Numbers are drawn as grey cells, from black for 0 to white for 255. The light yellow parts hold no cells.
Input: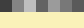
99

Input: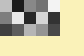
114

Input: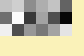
174

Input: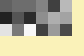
131

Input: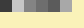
110

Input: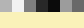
40

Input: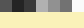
177

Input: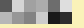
172
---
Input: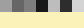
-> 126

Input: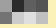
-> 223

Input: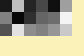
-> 141

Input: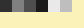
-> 78

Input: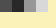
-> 151

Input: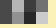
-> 40

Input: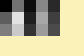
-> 51
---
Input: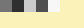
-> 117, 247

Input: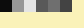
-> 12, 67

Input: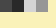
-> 71, 150

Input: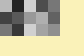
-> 186, 143

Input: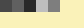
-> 72, 126

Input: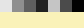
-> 229, 2

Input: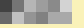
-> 66, 169

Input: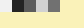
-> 241, 113
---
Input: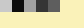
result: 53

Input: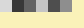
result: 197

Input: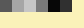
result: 122

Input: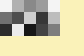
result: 156

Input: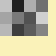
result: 112

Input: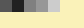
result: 151

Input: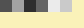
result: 100

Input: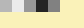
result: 36

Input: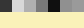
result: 121
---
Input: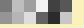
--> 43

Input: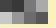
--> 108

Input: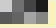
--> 164

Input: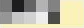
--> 237

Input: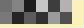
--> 155

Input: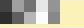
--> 252
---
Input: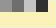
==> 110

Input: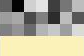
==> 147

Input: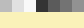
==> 225

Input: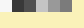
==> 57

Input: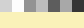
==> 253

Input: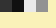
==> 16
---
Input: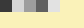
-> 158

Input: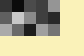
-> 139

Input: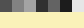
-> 48

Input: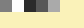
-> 43

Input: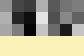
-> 228

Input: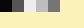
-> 237

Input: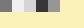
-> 213

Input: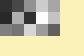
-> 49

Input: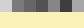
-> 82

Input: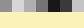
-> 116
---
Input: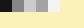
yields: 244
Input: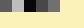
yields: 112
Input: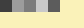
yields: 92
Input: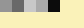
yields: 12
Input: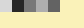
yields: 99
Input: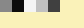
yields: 64
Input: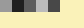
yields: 72
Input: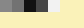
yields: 242
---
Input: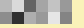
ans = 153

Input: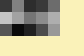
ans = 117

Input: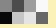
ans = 197

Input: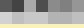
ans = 179

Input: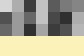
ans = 72

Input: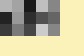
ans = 46

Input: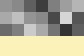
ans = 73
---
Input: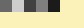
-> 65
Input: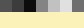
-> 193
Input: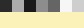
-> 101
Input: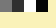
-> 48
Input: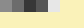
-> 55
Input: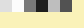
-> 30
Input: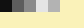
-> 138
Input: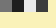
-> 30
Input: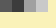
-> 60
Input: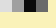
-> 160
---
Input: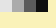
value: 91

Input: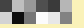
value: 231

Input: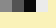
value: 9

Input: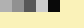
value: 204

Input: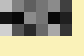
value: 168

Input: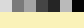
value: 186

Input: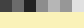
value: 151

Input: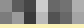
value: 104

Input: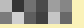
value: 198
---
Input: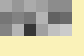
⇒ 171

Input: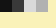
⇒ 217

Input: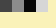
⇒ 7

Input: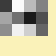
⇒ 186

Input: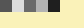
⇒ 106

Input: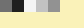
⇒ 244

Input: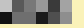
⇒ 120
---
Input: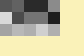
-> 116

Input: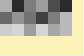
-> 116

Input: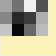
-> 60

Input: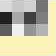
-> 64

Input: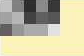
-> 67

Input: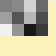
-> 183

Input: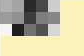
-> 60

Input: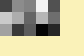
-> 101

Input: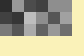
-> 189

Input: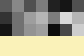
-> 158
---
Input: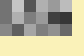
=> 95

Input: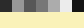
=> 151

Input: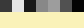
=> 229

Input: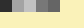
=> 164

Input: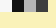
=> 19

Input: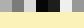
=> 123

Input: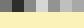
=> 45
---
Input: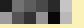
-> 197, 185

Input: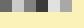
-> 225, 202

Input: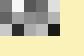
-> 246, 223

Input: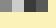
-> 204, 136

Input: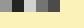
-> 209, 150

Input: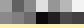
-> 243, 223

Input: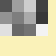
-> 243, 224
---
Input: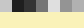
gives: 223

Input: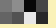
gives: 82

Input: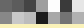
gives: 168

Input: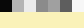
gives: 160

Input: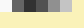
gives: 81

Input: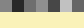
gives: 71

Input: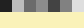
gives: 67
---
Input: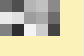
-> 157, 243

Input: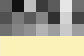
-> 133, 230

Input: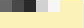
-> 41, 246

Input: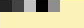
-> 193, 193

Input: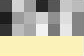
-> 210, 242

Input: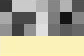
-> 214, 223

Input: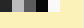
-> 91, 249
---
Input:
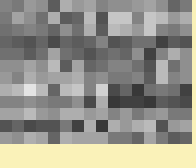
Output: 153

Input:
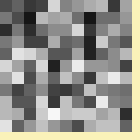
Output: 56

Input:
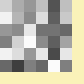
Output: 151

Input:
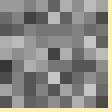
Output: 130

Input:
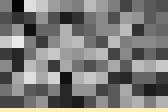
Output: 222

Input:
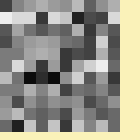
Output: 155
